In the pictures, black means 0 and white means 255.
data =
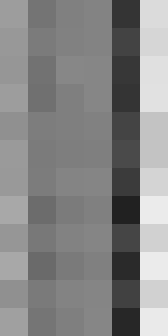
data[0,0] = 157
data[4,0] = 144
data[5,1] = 123
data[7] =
[168, 108, 123, 128, 33, 235]
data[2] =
[150, 114, 135, 134, 55, 224]
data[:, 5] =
[219, 214, 224, 225, 195, 195, 212, 235, 209, 235, 209, 234]
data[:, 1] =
[116, 123, 114, 112, 125, 123, 124, 108, 120, 106, 122, 117]
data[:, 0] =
[157, 152, 150, 157, 144, 154, 153, 168, 150, 168, 144, 160]
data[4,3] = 129
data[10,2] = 131
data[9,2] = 122
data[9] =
[168, 106, 122, 128, 42, 235]
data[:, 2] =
[128, 129, 135, 127, 127, 126, 132, 123, 130, 122, 131, 127]
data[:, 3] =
[131, 131, 134, 134, 129, 127, 133, 128, 133, 128, 133, 134]
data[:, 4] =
[52, 67, 55, 52, 68, 74, 59, 33, 69, 42, 65, 39]

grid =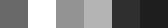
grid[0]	105
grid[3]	180
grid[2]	147
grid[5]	30

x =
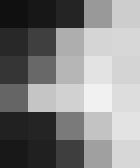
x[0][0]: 16
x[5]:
[24, 32, 62, 160, 215]
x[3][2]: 209
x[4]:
[33, 36, 122, 195, 227]
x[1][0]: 40
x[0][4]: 205
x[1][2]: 174
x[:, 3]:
[153, 213, 227, 241, 195, 160]

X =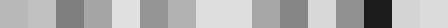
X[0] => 185
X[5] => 148
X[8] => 221
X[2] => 126
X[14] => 212
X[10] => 134

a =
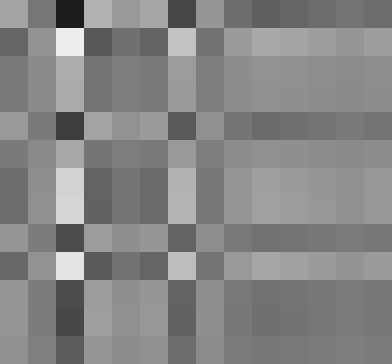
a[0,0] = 163
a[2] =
[121, 138, 172, 115, 125, 120, 156, 126, 141, 146, 144, 142, 139, 142]
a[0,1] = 118
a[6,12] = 145
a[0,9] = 95
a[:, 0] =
[163, 101, 121, 121, 153, 122, 110, 109, 149, 104, 149, 150, 144]
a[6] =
[110, 143, 210, 99, 117, 107, 178, 119, 149, 159, 155, 150, 145, 151]
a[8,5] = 150
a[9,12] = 148
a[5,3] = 117
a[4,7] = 144
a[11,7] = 143
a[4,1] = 122
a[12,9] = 119
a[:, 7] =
[150, 114, 126, 126, 144, 126, 119, 119, 142, 116, 142, 143, 139]
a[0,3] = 177
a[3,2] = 170
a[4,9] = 107
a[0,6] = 70
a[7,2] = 213
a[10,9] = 113
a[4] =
[153, 122, 61, 163, 146, 155, 90, 144, 117, 107, 111, 116, 121, 115]
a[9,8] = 153
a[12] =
[144, 127, 93, 149, 140, 145, 109, 139, 124, 119, 121, 123, 126, 123]
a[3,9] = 145
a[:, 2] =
[28, 237, 172, 170, 61, 168, 210, 213, 76, 228, 76, 72, 93]
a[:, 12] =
[115, 149, 139, 138, 121, 138, 145, 145, 123, 148, 123, 123, 126]
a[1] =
[101, 147, 237, 88, 112, 99, 194, 114, 155, 169, 164, 157, 149, 157]
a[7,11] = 151
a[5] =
[122, 137, 168, 117, 125, 121, 153, 126, 140, 145, 143, 141, 138, 141]

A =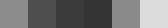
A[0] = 140
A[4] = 138
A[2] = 59

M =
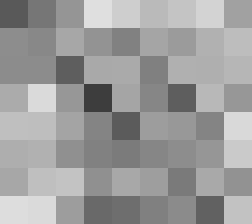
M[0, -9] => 89
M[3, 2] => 151
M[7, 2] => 157
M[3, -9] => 171
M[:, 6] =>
[196, 155, 176, 94, 152, 141, 122, 139]
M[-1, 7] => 97
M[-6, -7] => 94
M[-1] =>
[221, 218, 157, 105, 110, 128, 139, 97, 194]
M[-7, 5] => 165
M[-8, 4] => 206
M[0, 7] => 211
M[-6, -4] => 128
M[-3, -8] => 177
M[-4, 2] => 164
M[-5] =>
[171, 218, 151, 61, 165, 134, 94, 184, 151]
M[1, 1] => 136
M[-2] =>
[167, 191, 195, 144, 168, 158, 122, 169, 146]
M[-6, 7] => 175
